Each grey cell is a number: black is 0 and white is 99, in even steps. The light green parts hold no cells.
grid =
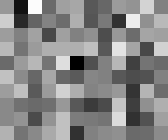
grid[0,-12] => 59
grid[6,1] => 74
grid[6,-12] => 61
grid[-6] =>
[41, 60, 71, 45, 86, 0, 31, 50, 71, 25, 45, 41]
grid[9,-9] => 66
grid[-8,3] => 28
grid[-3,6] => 23
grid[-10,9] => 57
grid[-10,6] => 34
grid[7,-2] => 56
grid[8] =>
[53, 57, 29, 57, 75, 48, 47, 45, 85, 19, 32, 62]
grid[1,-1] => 72
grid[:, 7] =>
[40, 47, 30, 34, 50, 50, 54, 29, 45, 54]
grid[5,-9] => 65
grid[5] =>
[75, 54, 40, 65, 40, 35, 52, 50, 34, 30, 32, 50]
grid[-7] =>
[72, 45, 60, 68, 68, 68, 74, 34, 88, 64, 28, 81]
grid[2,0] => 61
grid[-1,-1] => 54
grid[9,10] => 42
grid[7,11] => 68
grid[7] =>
[53, 44, 41, 43, 59, 34, 23, 29, 76, 24, 56, 68]
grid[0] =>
[59, 7, 98, 41, 62, 65, 34, 40, 60, 57, 82, 50]
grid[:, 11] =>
[50, 72, 62, 81, 41, 50, 42, 68, 62, 54]
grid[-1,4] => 75
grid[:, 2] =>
[98, 39, 63, 60, 71, 40, 35, 41, 29, 53]

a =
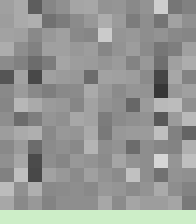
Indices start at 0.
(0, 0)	62
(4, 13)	67
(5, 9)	61
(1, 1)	66
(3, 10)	54
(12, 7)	57
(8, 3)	58
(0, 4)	56
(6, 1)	60
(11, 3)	55
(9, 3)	53
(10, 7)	55
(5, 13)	51
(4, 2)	42
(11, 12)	58
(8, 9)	56
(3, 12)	49
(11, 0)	56
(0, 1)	66
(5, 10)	54
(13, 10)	57
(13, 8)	58
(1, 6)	59
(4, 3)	48
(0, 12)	46
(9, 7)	47
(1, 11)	45
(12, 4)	59
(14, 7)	65
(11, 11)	83
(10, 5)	53
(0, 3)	52
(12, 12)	57
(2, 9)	59
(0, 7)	57
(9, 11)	74
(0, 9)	53
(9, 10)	60
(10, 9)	42
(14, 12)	64

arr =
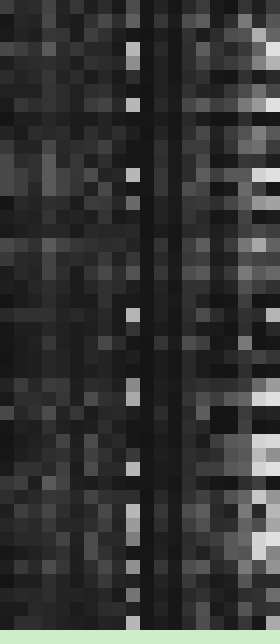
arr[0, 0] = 24
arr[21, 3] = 17
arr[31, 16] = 34
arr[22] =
[16, 19, 19, 19, 14, 16, 13, 16, 10, 70, 9, 13, 9, 18, 29, 17, 11, 19, 17, 70]
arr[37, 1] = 18
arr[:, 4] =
[14, 13, 20, 17, 16, 14, 17, 17, 13, 17, 16, 15, 26, 26, 17, 13, 15, 26, 16, 18, 15, 13, 14, 13, 13, 14, 14, 22, 21, 14, 13, 26, 19, 25, 26, 20, 18, 15, 26, 19, 21, 14, 14, 14, 13]
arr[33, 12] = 10
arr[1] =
[9, 15, 14, 28, 13, 11, 19, 28, 18, 37, 9, 21, 11, 30, 36, 11, 18, 47, 17, 33]
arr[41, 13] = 22
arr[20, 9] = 12
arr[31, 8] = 16
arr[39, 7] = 19
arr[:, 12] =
[9, 11, 9, 9, 9, 9, 10, 11, 9, 9, 10, 10, 10, 11, 10, 10, 9, 9, 10, 11, 9, 10, 9, 9, 11, 9, 9, 10, 9, 9, 9, 9, 10, 10, 9, 10, 11, 10, 10, 9, 11, 10, 9, 9, 9]
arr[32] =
[9, 12, 14, 18, 19, 13, 25, 19, 13, 22, 9, 12, 10, 18, 16, 18, 31, 34, 72, 56]
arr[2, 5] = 11
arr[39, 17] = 33
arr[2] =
[10, 14, 12, 21, 20, 11, 24, 19, 12, 9, 8, 12, 9, 19, 11, 17, 30, 32, 68, 39]
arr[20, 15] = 11
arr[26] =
[9, 11, 12, 15, 14, 11, 12, 14, 10, 9, 8, 11, 9, 16, 11, 8, 8, 18, 8, 9]
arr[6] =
[13, 13, 13, 20, 17, 13, 18, 19, 12, 9, 8, 13, 10, 19, 14, 13, 21, 29, 43, 27]
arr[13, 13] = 30
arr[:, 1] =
[16, 15, 14, 24, 16, 14, 13, 21, 12, 11, 14, 17, 24, 24, 16, 14, 12, 24, 16, 16, 11, 11, 19, 12, 11, 11, 11, 23, 18, 15, 13, 11, 12, 19, 24, 14, 24, 18, 16, 11, 22, 12, 16, 11, 18]
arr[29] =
[28, 15, 19, 29, 14, 21, 11, 15, 16, 12, 9, 17, 9, 16, 36, 8, 8, 23, 13, 14]
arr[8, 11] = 11
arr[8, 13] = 16
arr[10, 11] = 19
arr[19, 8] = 18
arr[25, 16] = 16
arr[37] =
[15, 18, 16, 22, 15, 15, 18, 24, 14, 60, 8, 18, 10, 24, 31, 17, 18, 38, 30, 64]
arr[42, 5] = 14
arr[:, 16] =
[8, 18, 30, 15, 23, 8, 21, 28, 8, 23, 20, 10, 34, 10, 27, 10, 15, 23, 13, 22, 14, 9, 11, 8, 10, 16, 8, 18, 34, 8, 8, 34, 31, 34, 8, 32, 13, 18, 34, 34, 19, 12, 11, 14, 10]
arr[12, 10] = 9

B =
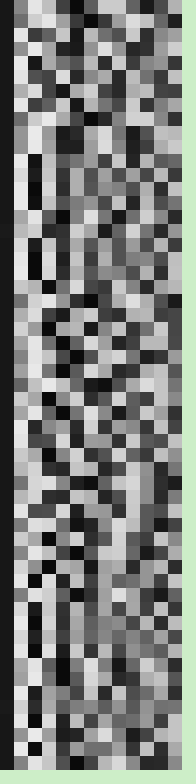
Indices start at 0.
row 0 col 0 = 9
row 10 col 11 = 67
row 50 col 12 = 45
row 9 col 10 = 32
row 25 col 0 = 9
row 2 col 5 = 9
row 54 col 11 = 16
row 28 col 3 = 4
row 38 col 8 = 81
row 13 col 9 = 31
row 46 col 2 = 4
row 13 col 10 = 68
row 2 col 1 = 89
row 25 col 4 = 28
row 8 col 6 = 4
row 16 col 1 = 72
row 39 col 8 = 80
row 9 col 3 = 59
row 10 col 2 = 90
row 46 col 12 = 70
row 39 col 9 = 40
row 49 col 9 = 30
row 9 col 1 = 58
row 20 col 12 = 71
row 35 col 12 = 48
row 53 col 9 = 20
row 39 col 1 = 52
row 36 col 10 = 34
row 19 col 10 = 69
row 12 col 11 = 72
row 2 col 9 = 78
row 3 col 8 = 58
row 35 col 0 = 9
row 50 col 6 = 53
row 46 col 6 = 20
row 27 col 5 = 40
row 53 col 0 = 9
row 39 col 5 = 4
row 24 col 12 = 28

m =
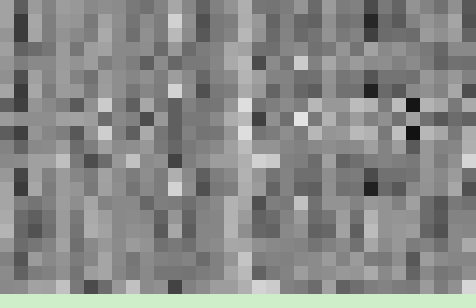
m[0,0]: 63
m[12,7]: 63
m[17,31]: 43
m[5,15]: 51
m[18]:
[50, 33, 60, 53, 57, 48, 52, 64, 53, 46, 54, 50, 49, 51, 42, 50, 58, 76, 49, 51, 50, 53, 54, 60, 51, 60, 48, 47, 55, 34, 61, 54, 52, 52]
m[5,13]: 53
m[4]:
[58, 49, 53, 53, 60, 57, 61, 49, 53, 49, 37, 54, 40, 47, 47, 52, 66, 72, 29, 54, 45, 79, 50, 65, 54, 60, 54, 55, 50, 54, 48, 38, 44, 43]
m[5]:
[56, 31, 62, 52, 61, 51, 44, 60, 55, 52, 56, 49, 61, 53, 40, 51, 54, 70, 62, 51, 51, 43, 44, 57, 46, 48, 33, 45, 45, 44, 59, 53, 59, 50]
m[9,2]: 58
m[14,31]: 33
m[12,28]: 44
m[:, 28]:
[39, 35, 43, 57, 50, 45, 34, 73, 44, 74, 61, 49, 44, 34, 50, 58, 59, 59, 55, 61, 48]
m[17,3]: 51
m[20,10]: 54
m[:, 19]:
[45, 39, 41, 43, 54, 51, 39, 49, 56, 48, 57, 78, 45, 39, 49, 42, 38, 53, 51, 47, 79]
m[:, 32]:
[56, 64, 61, 53, 44, 59, 65, 47, 42, 47, 52, 56, 60, 65, 47, 51, 53, 53, 52, 48, 56]
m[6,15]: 47
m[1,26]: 15
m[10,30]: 59
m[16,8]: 53
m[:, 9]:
[47, 45, 43, 53, 49, 52, 46, 37, 50, 37, 55, 75, 48, 45, 53, 54, 56, 60, 46, 47, 75]
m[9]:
[36, 25, 58, 52, 49, 34, 57, 80, 50, 37, 66, 46, 37, 50, 45, 46, 58, 86, 45, 48, 55, 48, 71, 58, 59, 72, 69, 47, 74, 7, 71, 65, 47, 67]
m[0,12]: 65
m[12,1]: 27
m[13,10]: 53
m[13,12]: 82
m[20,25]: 43
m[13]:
[64, 23, 65, 48, 60, 58, 47, 62, 55, 45, 53, 48, 82, 55, 31, 47, 49, 67, 60, 39, 51, 39, 37, 56, 44, 45, 13, 41, 34, 53, 57, 52, 65, 31]
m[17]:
[59, 42, 46, 51, 63, 43, 53, 59, 54, 60, 57, 44, 47, 43, 52, 54, 65, 64, 56, 53, 52, 51, 45, 50, 54, 44, 65, 54, 59, 48, 51, 43, 53, 66]
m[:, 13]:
[52, 56, 54, 42, 47, 53, 55, 50, 47, 50, 47, 49, 53, 55, 43, 39, 36, 43, 51, 45, 50]
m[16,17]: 55
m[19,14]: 48

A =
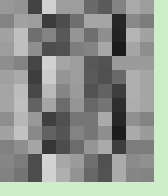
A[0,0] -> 59
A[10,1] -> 55
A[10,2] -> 64
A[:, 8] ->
[51, 15, 14, 11, 60, 41, 24, 18, 15, 11, 24, 66, 66]
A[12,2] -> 30
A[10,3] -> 21
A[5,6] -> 35
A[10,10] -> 48
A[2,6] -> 43
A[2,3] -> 51
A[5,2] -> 24
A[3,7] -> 65
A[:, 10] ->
[61, 48, 63, 55, 60, 64, 64, 64, 51, 60, 48, 56, 51]
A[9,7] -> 55
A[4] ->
[55, 51, 27, 81, 64, 61, 34, 32, 60, 60, 60]
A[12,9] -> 52
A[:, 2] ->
[26, 61, 43, 55, 27, 24, 28, 38, 59, 53, 64, 30, 30]
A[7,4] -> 42
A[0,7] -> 35
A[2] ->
[63, 74, 43, 51, 34, 58, 43, 55, 14, 70, 63]
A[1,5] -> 43
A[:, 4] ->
[61, 30, 34, 31, 64, 58, 52, 42, 31, 33, 30, 65, 68]
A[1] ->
[51, 63, 61, 23, 30, 43, 64, 64, 15, 53, 48]
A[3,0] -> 61
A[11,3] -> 82
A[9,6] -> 46
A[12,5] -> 57
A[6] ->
[64, 73, 28, 72, 52, 60, 32, 38, 24, 68, 64]
